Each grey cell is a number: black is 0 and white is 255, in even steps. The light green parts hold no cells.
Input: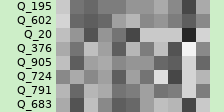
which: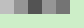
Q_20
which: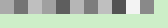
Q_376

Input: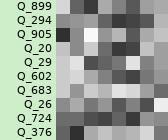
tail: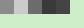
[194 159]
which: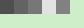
Q_29
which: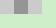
Q_683
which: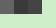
Q_294
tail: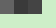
[ 88 182]
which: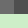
Q_724

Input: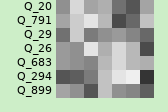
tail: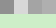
[113  85 164]
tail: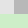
[ 75 104 194]
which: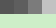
Q_294
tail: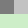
[228 239  52]
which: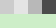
Q_791

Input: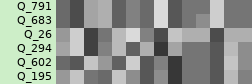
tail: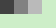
[ 97 175  55 164 117 117  87 186 141]
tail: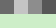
[141  55 117 117  87 186 129]
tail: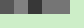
[ 87 196 141]
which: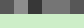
Q_195
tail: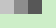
[141  55 117 117  87 186 129]

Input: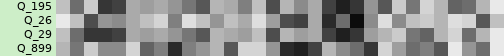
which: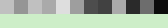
Q_26
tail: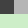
[139 109  54 212 158 109 127  87 233 149 109 233]
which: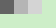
Q_29
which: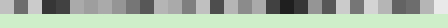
Q_195
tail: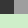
[181 203 118  99 181 212 109 181 233]

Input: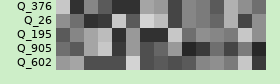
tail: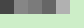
[ 69 143]
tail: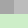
[ 49 153  49  49 199 111 143 134 123 199 143]
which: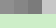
Q_195
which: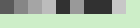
Q_195
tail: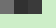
[199  90 211 188  69 134 123 102 177  69 143]
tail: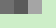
[199  58 153  79 102 153  39  58 111  69 123  39]
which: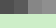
Q_602

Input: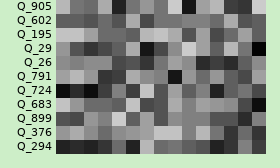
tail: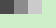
[160  95 183 116   3]
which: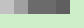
Q_195
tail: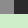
[ 62  43  95 140]

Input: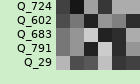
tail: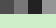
[128  45]
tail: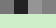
[45]
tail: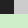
[ 45 149]
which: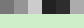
Q_683
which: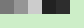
Q_683
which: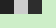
Q_791

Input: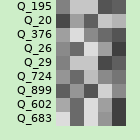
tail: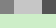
[95]
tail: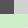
[138]
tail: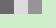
[63]
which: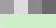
Q_376
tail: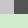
[95]

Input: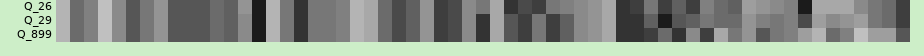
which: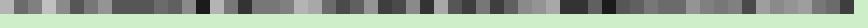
Q_29
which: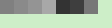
Q_26
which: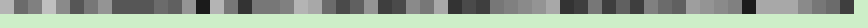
Q_26
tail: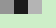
[119  51 119 119 128 180 168 107  74  96 148  62  74 138 119 168  51  74
  62 119 128 138 148 168  51  62 119  62  96  62 128 107  96 158 148 138
 128  27 168 168 168 138 119 107  62]
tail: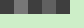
[128 107  96 158 148 138 128  27 168 168 168 138 119 107  62]

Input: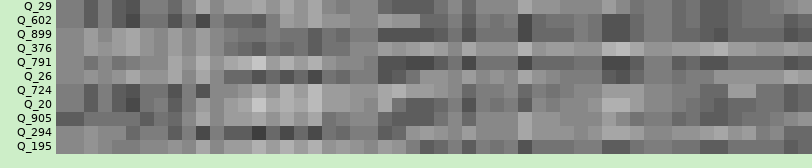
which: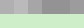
Q_376
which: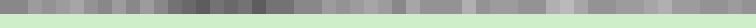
Q_376
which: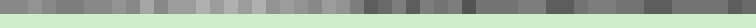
Q_195
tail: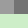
[115  93 105]
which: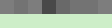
Q_602
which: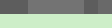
Q_195

